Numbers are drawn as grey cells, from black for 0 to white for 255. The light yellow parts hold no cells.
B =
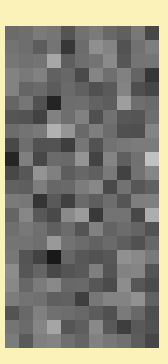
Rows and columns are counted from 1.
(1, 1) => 107
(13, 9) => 85
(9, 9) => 120
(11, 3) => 147
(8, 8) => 108
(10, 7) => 67
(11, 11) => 133
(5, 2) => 101
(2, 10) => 113
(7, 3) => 66
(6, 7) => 98
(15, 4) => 95
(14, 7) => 57
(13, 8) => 109
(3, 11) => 117
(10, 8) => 132
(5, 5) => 106
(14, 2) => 135
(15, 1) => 111
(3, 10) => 116
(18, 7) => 127
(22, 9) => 62
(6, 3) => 81
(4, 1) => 130
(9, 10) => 123
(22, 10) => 89
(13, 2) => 119
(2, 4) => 116
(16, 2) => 115
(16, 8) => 106
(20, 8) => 131
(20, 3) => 112
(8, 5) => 149
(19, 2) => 103
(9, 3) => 82
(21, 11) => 78

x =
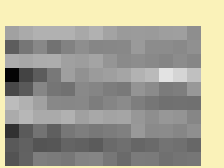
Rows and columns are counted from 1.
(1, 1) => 161
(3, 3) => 172
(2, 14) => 144
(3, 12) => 133
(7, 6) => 160
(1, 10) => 155
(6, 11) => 118
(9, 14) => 103
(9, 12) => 115
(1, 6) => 168
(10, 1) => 83
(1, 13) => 159
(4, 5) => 159
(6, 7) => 125
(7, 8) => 163
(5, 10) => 148
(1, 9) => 154
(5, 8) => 125
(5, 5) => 113
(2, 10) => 154
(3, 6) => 157
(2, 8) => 135
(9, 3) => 84
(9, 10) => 102
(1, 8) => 163
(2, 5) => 130
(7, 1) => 171
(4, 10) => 178
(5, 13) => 126
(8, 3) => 115
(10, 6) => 131
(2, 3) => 136
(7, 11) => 142
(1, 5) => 177

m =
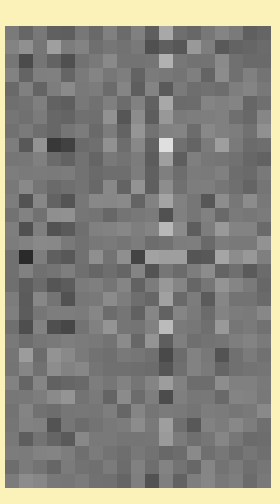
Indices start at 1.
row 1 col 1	122
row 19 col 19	103
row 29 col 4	83
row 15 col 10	126
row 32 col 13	115
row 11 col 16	128
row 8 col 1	113
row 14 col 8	103
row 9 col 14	100
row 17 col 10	68
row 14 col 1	114
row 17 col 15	88
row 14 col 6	118
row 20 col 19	106
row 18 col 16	100
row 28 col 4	109
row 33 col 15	134
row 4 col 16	140
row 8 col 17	125
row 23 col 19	122
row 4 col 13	116
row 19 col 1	111
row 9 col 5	65
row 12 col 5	111
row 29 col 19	111
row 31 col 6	111
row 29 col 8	121
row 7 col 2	112
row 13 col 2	83
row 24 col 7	114
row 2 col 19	107
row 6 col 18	102
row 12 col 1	120
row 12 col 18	100
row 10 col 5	98
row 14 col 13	128
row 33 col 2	140
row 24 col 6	122

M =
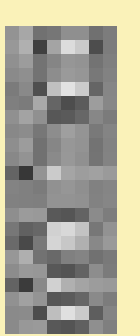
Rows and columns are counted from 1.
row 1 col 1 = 147
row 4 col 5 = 154
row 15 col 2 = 97
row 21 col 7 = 94
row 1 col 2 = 167
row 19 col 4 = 209
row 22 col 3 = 154
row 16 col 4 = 213
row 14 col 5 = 85
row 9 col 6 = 147
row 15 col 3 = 103
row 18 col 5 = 83
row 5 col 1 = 123
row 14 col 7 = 139
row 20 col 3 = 148
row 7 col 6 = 103
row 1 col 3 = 113
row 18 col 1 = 140
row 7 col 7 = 135
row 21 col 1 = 138
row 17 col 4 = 105
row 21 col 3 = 76
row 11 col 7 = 161
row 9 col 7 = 115
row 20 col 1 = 145
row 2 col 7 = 77
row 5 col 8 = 134
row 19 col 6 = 164
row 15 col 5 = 216
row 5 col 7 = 101
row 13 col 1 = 129
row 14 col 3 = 153
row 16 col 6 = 176
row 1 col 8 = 124
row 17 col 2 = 175
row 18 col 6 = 99
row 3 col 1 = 144

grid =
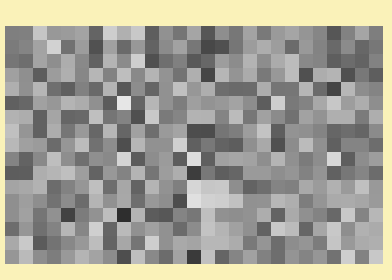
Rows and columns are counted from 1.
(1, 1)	127
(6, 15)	147
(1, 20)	154
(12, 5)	130
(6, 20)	206
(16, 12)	145
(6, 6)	172
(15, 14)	140
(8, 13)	164
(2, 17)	118
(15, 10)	145
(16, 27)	175
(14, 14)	119
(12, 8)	110
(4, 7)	182
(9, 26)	132
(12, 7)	191
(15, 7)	207
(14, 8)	190
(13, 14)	224
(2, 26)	103
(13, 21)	174
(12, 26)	192
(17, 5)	153
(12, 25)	154
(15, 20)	200
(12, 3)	178
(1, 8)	206
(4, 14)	175
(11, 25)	119
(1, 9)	176
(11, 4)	181
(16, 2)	201
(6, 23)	168
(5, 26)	141
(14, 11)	92
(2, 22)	153
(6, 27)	142
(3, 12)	111

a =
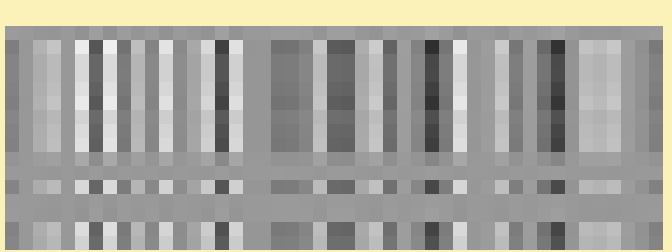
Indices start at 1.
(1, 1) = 155
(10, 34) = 152
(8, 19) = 150
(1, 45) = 152
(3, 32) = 125
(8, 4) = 188
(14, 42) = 151
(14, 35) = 152
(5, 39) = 113
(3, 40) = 74
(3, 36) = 191
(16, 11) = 138
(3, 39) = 117
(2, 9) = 114
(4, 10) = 181
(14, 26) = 152
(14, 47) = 154
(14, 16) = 157
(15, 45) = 157
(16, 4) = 183
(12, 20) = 123
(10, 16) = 137
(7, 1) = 134
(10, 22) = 148
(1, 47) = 155
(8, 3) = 173
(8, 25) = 102
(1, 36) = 148
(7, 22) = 135
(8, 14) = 165
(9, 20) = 119
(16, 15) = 196
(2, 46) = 144
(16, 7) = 106
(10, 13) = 150
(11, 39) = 154
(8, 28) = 110
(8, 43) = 181
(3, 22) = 134
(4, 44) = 188

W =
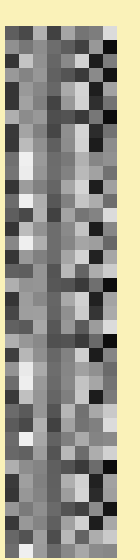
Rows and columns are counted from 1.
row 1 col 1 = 94
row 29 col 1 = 91
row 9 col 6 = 210
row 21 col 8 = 170
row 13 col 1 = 108
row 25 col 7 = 144
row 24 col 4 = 103
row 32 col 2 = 141
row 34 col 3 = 132
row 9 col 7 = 28
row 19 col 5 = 83
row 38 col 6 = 168
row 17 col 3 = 128
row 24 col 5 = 130
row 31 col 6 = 108
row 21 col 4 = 100
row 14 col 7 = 131
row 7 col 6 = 58
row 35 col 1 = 150
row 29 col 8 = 219
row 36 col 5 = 161
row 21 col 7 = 53
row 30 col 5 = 127
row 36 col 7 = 29
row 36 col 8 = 167
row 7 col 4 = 78
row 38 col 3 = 155
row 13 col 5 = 129
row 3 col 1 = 53
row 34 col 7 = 43
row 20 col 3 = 136
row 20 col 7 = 33
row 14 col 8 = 219
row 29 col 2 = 73
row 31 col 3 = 157
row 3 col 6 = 210
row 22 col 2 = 90
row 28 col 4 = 84
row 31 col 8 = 209
